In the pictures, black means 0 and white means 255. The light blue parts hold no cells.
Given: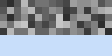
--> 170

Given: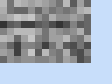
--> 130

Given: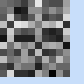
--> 102

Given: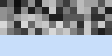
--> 73

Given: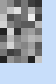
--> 103
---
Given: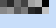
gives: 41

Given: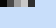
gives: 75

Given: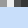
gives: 238

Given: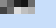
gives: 94

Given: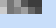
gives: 117

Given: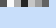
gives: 250

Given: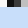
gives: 17

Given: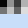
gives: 146

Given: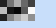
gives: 116
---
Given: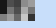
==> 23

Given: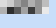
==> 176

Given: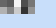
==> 177

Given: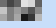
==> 197

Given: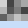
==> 181

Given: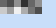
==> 202

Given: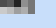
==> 202

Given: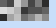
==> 220
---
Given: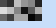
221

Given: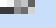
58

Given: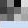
57

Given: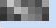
61

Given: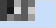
61

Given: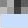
190
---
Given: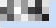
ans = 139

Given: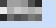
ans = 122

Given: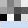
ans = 46

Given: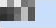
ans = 190

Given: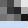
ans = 100

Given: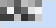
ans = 91
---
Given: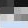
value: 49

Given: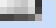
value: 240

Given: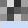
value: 117

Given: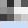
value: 159

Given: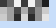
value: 59

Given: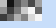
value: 189

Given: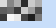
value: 219

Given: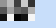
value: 148

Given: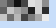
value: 125
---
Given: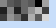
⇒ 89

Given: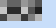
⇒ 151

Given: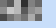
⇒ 47

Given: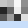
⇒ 185

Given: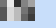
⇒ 48

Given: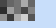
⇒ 115

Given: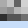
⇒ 197

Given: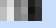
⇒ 144

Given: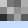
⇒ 119

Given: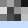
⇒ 165
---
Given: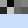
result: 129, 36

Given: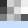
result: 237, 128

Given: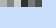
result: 78, 178

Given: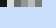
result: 123, 22

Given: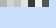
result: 85, 180

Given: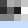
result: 198, 129

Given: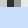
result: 233, 203

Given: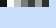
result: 48, 23

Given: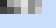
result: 172, 69
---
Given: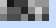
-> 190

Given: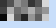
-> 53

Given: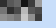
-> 47

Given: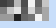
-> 63

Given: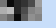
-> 117

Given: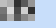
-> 190
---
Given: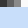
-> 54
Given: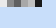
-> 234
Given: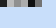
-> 32
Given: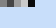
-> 130
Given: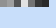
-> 145
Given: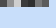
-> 75
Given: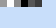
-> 154
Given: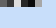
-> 99
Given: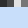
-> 45
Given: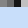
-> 132
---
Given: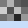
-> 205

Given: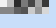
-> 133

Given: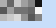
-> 88

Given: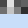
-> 111

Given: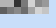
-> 95

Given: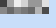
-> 135

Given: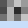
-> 74

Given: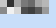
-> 137

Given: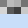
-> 213
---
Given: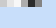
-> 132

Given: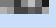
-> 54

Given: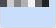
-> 76

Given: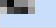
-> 37

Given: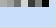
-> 58

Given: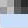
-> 69

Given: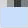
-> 127

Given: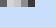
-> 98
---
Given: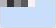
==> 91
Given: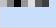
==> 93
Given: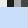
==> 170
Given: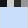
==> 45
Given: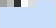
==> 249
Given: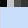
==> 82
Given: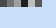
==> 189
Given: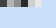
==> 206
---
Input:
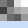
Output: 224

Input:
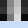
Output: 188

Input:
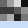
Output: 216

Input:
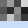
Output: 69

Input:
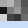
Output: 136

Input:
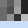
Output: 146
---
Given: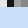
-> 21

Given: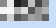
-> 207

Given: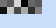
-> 199

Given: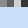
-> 95

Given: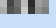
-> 83

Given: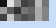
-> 199

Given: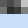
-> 46
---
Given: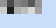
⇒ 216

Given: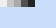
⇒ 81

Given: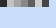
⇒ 207

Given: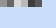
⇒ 62

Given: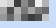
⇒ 77

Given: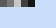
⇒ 64
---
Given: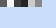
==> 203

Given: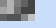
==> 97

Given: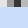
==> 54

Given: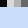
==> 176

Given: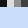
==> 141

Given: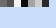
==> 205
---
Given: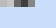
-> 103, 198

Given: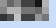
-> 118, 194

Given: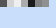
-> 172, 239

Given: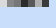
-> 43, 218

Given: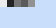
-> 117, 236

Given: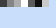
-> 255, 255

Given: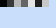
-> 100, 227
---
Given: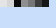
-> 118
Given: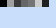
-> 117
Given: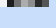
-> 141
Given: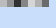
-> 213
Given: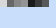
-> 27
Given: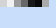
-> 24
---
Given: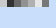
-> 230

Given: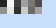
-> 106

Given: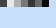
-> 104

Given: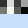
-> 89

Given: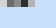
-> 47

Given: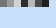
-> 73
